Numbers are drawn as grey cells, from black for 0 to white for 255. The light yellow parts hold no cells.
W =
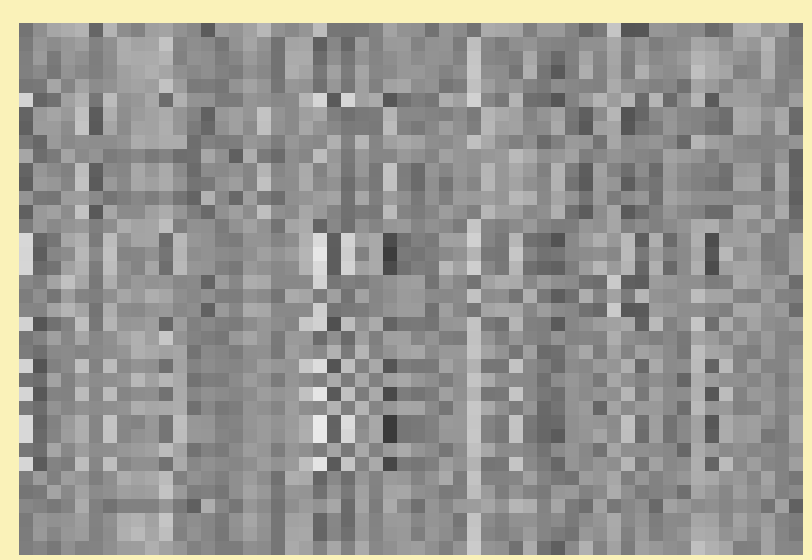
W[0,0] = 116
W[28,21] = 234
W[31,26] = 71
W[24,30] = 163
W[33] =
[117, 121, 164, 137, 162, 139, 144, 159, 156, 159, 195, 154, 125, 128, 118, 143, 164, 152, 121, 150, 148, 113, 149, 121, 161, 130, 164, 167, 144, 140, 122, 127, 189, 155, 125, 148, 131, 122, 151, 154, 130, 138, 172, 144, 122, 130, 135, 111, 165, 151, 135, 159, 142, 156, 129, 138]
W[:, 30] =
[149, 148, 145, 131, 117, 174, 127, 159, 139, 161, 134, 116, 128, 157, 138, 161, 138, 184, 152, 136, 159, 149, 126, 152, 163, 125, 160, 117, 154, 151, 118, 158, 170, 122, 134, 144, 141, 127]
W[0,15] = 148
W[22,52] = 137
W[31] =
[214, 91, 131, 124, 189, 134, 191, 134, 144, 144, 114, 171, 135, 145, 138, 134, 143, 157, 146, 154, 190, 228, 90, 197, 130, 170, 71, 123, 118, 127, 158, 145, 179, 117, 119, 197, 138, 123, 103, 149, 137, 150, 142, 182, 118, 162, 136, 141, 175, 100, 187, 137, 158, 134, 130, 159]
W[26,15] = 134
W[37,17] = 139
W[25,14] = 124
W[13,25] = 120
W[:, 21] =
[188, 95, 108, 120, 112, 214, 167, 148, 136, 189, 130, 137, 157, 153, 100, 218, 231, 218, 210, 123, 206, 209, 107, 137, 221, 128, 229, 137, 234, 233, 125, 228, 101, 113, 146, 102, 101, 131]
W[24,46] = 139
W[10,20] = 170
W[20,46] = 152
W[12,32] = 154
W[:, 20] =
[149, 166, 171, 164, 147, 180, 159, 167, 140, 134, 170, 171, 148, 167, 171, 176, 181, 178, 137, 165, 138, 199, 153, 147, 199, 141, 193, 142, 172, 174, 143, 190, 170, 148, 155, 164, 168, 161]
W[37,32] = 203
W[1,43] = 134
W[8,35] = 128
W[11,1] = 156
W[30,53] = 140
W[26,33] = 118
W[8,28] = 162
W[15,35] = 182
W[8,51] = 135
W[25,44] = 130
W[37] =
[126, 133, 120, 144, 130, 131, 143, 156, 157, 175, 161, 149, 129, 138, 124, 124, 143, 139, 118, 170, 161, 131, 167, 130, 170, 136, 144, 155, 158, 144, 127, 148, 203, 148, 144, 113, 172, 114, 95, 138, 177, 131, 162, 124, 160, 152, 143, 139, 192, 176, 166, 127, 128, 163, 135, 134]
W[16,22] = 93
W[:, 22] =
[118, 135, 143, 161, 151, 90, 127, 136, 176, 151, 157, 146, 164, 132, 136, 94, 93, 93, 118, 160, 116, 80, 143, 177, 84, 170, 89, 179, 98, 99, 165, 90, 137, 149, 167, 135, 134, 167]
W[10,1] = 150
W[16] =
[213, 93, 134, 140, 184, 138, 193, 132, 134, 145, 117, 181, 142, 146, 139, 136, 144, 160, 147, 157, 181, 231, 93, 205, 129, 169, 60, 122, 117, 127, 138, 146, 180, 120, 118, 198, 133, 114, 118, 137, 140, 144, 135, 186, 120, 158, 131, 138, 167, 87, 184, 142, 157, 124, 128, 161]
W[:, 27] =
[146, 155, 151, 151, 167, 114, 136, 130, 169, 153, 125, 126, 144, 131, 154, 113, 122, 113, 157, 155, 156, 120, 161, 163, 125, 168, 125, 166, 118, 118, 170, 123, 152, 167, 138, 155, 153, 155]
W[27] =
[121, 109, 147, 134, 145, 140, 143, 147, 174, 166, 169, 173, 112, 137, 120, 125, 149, 144, 133, 158, 142, 137, 179, 126, 181, 133, 151, 166, 165, 138, 117, 151, 199, 169, 144, 125, 150, 105, 116, 147, 155, 101, 164, 138, 154, 153, 139, 109, 186, 149, 153, 128, 130, 156, 134, 146]
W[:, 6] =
[180, 144, 142, 140, 146, 188, 175, 166, 141, 123, 138, 154, 116, 167, 141, 188, 193, 189, 174, 143, 174, 181, 144, 142, 188, 143, 188, 143, 196, 195, 142, 191, 142, 144, 114, 144, 141, 143]

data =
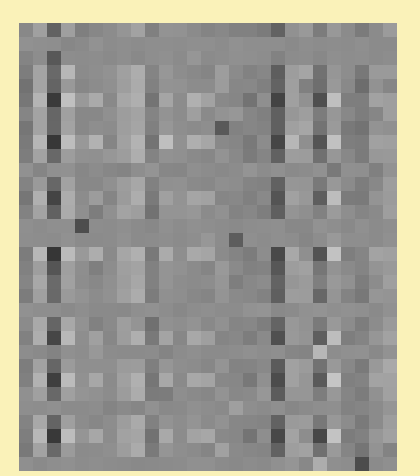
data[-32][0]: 136
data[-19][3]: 171
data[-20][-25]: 68
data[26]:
[144, 160, 104, 160, 148, 145, 140, 156, 172, 123, 124, 142, 138, 135, 147, 136, 138, 151, 92, 150, 150, 125, 152, 133, 124, 145, 161]
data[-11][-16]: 142
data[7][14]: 89
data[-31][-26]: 143
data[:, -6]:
[124, 140, 136, 113, 110, 79, 124, 115, 84, 112, 145, 121, 94, 129, 146, 141, 83, 118, 127, 103, 147, 122, 94, 183, 114, 90, 125, 142, 120, 71, 112, 173]
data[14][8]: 139
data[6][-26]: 163
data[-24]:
[122, 182, 55, 189, 152, 178, 133, 161, 179, 115, 191, 145, 175, 166, 137, 134, 121, 140, 70, 183, 143, 84, 193, 126, 124, 161, 159]
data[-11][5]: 129
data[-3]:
[126, 184, 57, 189, 149, 167, 140, 162, 165, 114, 169, 140, 163, 167, 137, 135, 116, 142, 72, 163, 141, 71, 195, 124, 129, 151, 161]
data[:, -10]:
[123, 142, 141, 135, 128, 143, 128, 131, 140, 133, 140, 130, 137, 126, 142, 140, 141, 131, 140, 130, 148, 126, 138, 141, 137, 144, 151, 139, 132, 142, 133, 138]
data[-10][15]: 136
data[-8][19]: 161
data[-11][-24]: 168
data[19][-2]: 150
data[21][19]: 152
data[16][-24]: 187
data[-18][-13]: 140
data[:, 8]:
[162, 140, 137, 173, 171, 175, 163, 165, 179, 174, 142, 167, 173, 158, 139, 139, 176, 163, 167, 172, 143, 148, 175, 139, 156, 176, 172, 134, 170, 165, 171, 137]
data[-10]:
[129, 174, 70, 184, 142, 160, 135, 157, 175, 121, 164, 135, 168, 159, 133, 136, 125, 138, 80, 153, 148, 94, 189, 126, 132, 150, 162]
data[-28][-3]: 109
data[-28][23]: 137
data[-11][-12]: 133
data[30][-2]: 147
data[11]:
[131, 154, 103, 162, 136, 136, 144, 157, 167, 129, 144, 145, 138, 136, 143, 141, 132, 130, 97, 150, 149, 121, 152, 139, 125, 136, 157]
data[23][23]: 144
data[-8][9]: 127
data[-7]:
[128, 178, 63, 187, 145, 167, 139, 160, 176, 118, 168, 138, 168, 164, 136, 135, 120, 144, 76, 161, 150, 90, 197, 128, 131, 163, 162]
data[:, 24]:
[123, 143, 142, 120, 109, 126, 125, 115, 124, 123, 143, 125, 122, 133, 144, 142, 133, 132, 125, 120, 143, 125, 132, 145, 122, 131, 124, 133, 122, 129, 117, 76]

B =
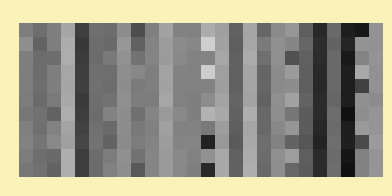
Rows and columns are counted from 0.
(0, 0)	126
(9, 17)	108
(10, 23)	17
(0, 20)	94
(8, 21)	35
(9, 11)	137
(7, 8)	121
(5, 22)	102
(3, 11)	130
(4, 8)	123
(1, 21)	45
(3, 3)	166
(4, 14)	158
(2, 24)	131
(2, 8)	114
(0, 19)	150
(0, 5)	111
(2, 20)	96
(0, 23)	30
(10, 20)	92
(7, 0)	128
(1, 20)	102
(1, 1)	99
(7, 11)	130
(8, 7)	139
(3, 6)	110
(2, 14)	167
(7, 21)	39
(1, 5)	109
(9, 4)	61
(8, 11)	132
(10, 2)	99
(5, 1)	106
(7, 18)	135
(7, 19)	150
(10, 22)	109
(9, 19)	157
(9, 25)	148
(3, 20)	95
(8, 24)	74
